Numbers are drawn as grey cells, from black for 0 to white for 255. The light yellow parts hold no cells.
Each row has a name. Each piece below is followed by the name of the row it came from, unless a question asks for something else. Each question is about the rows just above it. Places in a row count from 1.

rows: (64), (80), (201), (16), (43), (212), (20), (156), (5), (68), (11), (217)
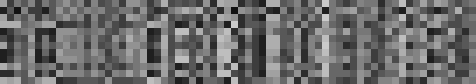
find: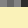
(80)
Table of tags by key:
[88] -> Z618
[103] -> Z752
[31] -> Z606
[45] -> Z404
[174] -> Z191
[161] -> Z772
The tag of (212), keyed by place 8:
Z404

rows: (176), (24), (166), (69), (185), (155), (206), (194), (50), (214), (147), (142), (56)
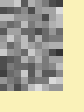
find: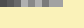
(50)
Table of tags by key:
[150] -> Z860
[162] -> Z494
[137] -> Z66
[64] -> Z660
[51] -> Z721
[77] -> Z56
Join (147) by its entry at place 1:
Z660
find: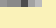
(166)

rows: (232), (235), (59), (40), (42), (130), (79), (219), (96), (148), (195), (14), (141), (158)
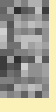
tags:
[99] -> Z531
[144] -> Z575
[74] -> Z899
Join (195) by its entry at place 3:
Z531
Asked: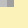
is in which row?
(79)
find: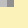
(130)
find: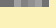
(59)

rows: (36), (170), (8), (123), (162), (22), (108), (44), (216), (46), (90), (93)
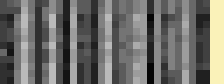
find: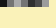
(44)
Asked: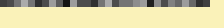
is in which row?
(162)
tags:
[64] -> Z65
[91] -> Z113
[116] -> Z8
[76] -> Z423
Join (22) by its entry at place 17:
Z423
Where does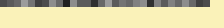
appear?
(36)
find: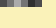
(162)
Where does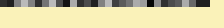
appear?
(93)

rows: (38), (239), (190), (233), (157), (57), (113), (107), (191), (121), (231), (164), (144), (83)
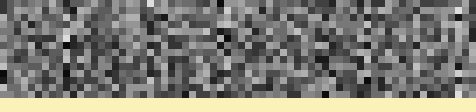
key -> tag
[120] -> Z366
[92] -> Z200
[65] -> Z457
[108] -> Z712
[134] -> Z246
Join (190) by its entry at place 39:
Z200
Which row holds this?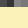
(121)
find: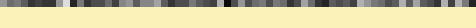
(57)
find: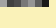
(190)
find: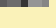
(239)
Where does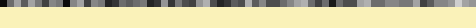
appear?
(231)
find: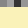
(157)

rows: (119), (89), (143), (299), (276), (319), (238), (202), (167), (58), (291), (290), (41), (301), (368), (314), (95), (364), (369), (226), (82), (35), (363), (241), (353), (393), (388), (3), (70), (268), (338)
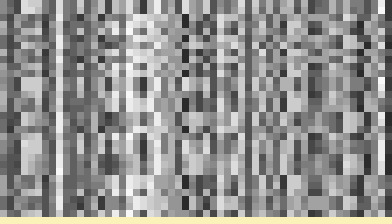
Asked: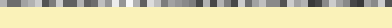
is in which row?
(301)
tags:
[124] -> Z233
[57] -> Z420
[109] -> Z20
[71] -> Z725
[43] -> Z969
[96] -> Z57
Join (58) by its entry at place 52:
Z420

